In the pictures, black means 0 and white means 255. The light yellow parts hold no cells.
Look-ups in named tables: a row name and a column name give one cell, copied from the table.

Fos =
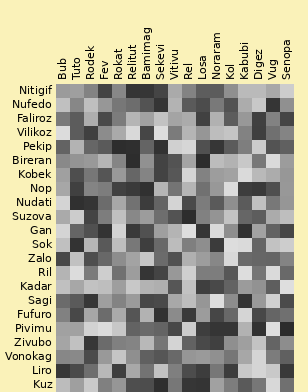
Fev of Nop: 125
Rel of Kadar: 194
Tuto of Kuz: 159
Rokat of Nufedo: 119
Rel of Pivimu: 204
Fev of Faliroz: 74
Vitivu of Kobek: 87
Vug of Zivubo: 100
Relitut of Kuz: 78
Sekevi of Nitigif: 69
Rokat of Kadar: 158
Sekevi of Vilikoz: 221
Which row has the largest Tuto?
Ril

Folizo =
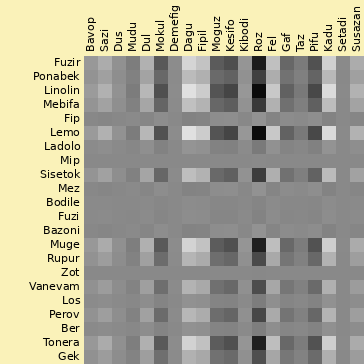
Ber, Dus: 138
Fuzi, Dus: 137
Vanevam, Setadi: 137
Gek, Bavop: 145
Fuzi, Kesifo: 134
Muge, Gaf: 104
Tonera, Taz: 124
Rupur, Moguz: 110
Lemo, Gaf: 98
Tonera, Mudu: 126
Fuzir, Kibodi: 149

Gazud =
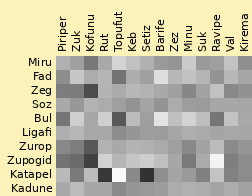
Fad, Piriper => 141
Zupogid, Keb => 197
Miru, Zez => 149
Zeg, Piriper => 125
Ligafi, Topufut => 141
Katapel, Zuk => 122
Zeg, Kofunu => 76
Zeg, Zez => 160
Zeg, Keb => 184
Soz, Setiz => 165
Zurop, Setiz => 176
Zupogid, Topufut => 181

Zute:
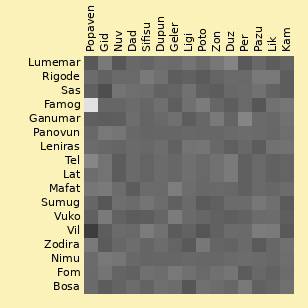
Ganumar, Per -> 133
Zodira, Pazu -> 90
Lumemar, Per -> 89
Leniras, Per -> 104
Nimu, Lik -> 103
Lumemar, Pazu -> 104
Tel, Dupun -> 107

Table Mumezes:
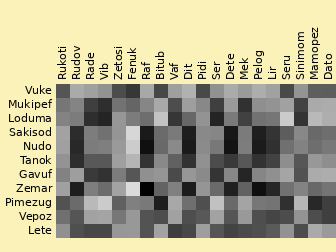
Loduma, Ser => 36
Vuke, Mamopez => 94
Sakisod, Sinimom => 136
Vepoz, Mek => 153
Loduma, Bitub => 195
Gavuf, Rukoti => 130
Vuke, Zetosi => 76
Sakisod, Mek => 123
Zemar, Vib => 108
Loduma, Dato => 174
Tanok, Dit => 50
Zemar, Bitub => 99
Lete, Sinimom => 76
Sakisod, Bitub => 107
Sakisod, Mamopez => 105
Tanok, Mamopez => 152
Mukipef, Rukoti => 118

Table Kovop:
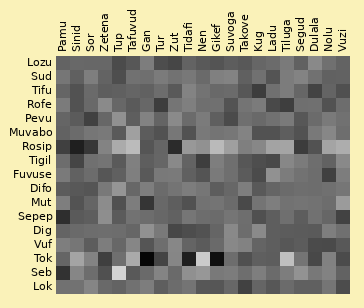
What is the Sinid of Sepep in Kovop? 90
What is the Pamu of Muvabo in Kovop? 98
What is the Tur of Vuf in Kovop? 110
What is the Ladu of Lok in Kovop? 87
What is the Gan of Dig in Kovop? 145
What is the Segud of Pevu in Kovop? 87
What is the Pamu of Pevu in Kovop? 101
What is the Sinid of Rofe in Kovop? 82
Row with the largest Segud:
Seb

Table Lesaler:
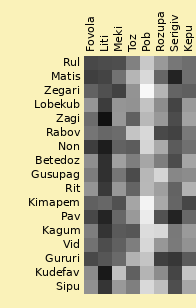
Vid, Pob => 215
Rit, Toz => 100
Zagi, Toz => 96
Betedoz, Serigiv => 76
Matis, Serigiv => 35
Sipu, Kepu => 166
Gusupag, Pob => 183
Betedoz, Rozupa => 126
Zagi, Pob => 184
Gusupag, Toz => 75
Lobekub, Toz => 146
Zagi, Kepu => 162
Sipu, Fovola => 145

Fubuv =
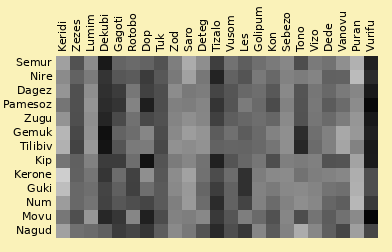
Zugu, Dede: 106
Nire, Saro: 161
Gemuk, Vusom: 112
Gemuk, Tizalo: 92
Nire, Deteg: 119
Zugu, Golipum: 110
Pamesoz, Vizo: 120
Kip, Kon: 78
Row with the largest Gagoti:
Kerone

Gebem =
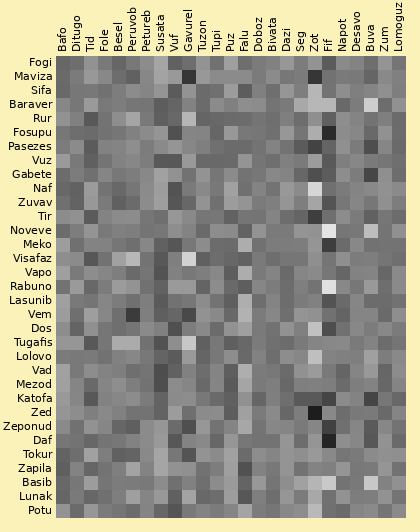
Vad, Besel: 127
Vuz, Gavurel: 153
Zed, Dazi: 103
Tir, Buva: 97
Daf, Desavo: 135
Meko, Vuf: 86
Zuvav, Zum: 144
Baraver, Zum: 109
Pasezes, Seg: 91
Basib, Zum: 130
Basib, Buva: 199
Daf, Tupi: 103
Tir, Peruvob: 140
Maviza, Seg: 123
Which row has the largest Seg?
Baraver

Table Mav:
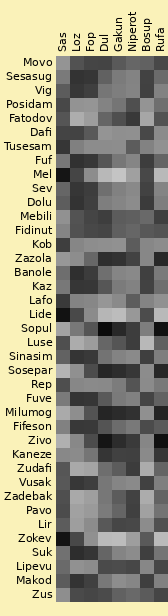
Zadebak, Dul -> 119
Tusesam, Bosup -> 130
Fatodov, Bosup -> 166
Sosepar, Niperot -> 55
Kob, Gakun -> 145
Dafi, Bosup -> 72
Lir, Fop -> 140
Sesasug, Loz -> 51
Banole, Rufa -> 122
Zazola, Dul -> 46
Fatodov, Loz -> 173
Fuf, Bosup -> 61
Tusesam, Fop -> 140
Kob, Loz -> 134

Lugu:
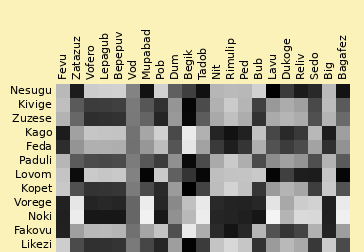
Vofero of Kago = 198
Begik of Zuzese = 8
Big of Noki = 32
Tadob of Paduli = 75
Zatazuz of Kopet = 80
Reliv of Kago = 57
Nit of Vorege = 41
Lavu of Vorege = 228
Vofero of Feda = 176
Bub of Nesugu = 209
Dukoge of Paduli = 161
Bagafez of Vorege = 234
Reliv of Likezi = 169

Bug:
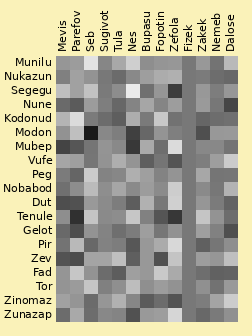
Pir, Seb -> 104
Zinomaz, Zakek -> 125
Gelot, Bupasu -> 158
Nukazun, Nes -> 137
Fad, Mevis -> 149
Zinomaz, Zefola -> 83
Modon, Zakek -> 79
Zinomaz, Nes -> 134
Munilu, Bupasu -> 142
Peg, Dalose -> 118
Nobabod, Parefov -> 141
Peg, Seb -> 203
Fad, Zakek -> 110
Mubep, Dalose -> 116
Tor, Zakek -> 144
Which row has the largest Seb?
Munilu

